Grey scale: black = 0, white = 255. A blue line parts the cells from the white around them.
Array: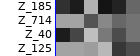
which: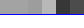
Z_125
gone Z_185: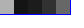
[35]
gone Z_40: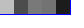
[70]
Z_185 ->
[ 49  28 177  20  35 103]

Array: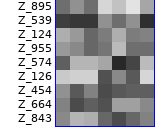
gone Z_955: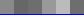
[117]
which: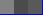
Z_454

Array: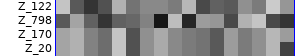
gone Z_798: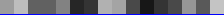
[103]
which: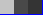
Z_798

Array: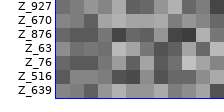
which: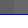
Z_927
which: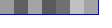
Z_76
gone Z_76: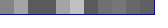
[156]
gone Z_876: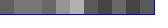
[61]
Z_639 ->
[133 125  96 149 177 149 149 170 125 141 164  83]

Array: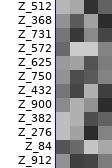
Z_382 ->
[190 176  77  98]
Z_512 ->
[182 168  50  98]
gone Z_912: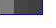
[146]

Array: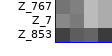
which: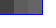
Z_853
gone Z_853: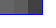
[59]
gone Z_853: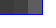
[101]
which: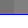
Z_767
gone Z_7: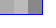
[122]
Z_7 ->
[136 122 187 172]
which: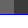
Z_853

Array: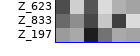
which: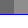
Z_833
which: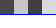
Z_833
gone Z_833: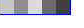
[71]
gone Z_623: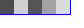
[176]

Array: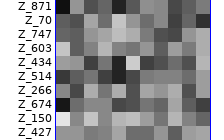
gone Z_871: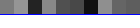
[88]
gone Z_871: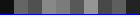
[143]
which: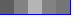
Z_603
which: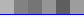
Z_603

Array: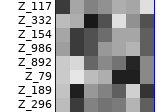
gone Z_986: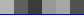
[158]
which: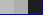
Z_79

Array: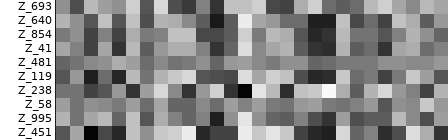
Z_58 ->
[158 115 144 137 122 158 108 166 101 101 137 108 158 129 158 122 115 152
 158 122 115 129 152  85 144 137 200 152]
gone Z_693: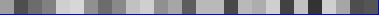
[58]

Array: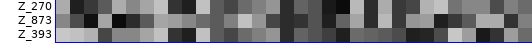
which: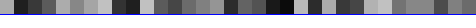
Z_270
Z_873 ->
[135  76  17 165  11  44  91 165 157 135 107  91 128 193 149  70  44  51
  83  31  99 165  44 185  57 149 157  31  57  91 172 172  51 128]
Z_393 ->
[199 193 178  70 135 135 165 193  51  31 193  91  70 107 128 149  44  99
  83  63  31 107  99  91  76  31  37  76 199 157  25  51 157 107]
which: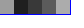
Z_873
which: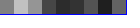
Z_873
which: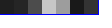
Z_393
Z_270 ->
[172  31  57  91 172 135 165 193  51  31 193  91  70 107 128 149  44  99
  83  25  11 185  44 172  57  70 178 193 115 135 135  76 128 107]

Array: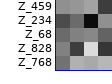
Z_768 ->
[114 177 169 183]
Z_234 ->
[ 76 107  12 144]
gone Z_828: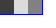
[54]
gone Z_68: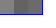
[136]

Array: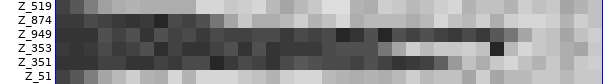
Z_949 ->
[ 52  52  52  80  66  80  52  80  66  74  58  74  66  66  74  74  58  74
  66  74  38  52  80  38  80  66  80  66  58  74  58  88 118 166 200 193
 166 193 206]
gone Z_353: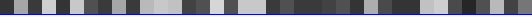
[46]
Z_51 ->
[ 66  88 126 166 185 206 179 173 214 179 214 214 214 200 193 179 206 214
 214 185 179 173 179 173 185 206 185 193 193 166 206 166 185 185 200 200
 185 200 200]
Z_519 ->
[ 66  88 126 160 173 179 173 173 173 173 214 214 200 206 214 185 166 185
 200 222 222 179 173 206 200 185 193 206 214 179 193 193 179 206 193 200
 166 179 193]

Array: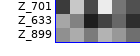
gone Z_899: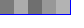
[144]
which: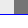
Z_701

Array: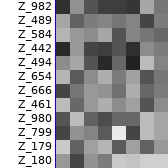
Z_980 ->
[ 84 187  98  76 104 104 187 166]
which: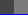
Z_489
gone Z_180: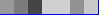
[195]
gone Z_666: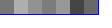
[112]
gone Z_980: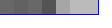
[76]
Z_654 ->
[180  90 140 174 124 160  84 118]
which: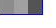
Z_461

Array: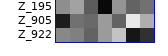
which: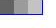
Z_922
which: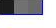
Z_905
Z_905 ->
[ 28 113 105 155  99 232 174]
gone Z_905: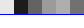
[105]
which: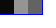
Z_195

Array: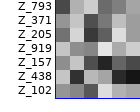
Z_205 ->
[114 213  57  95 221 157]
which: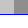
Z_919
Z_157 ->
[142 197  79  36 101  73]
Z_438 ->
[197  49 184 165  42  21]
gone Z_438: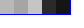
[49]

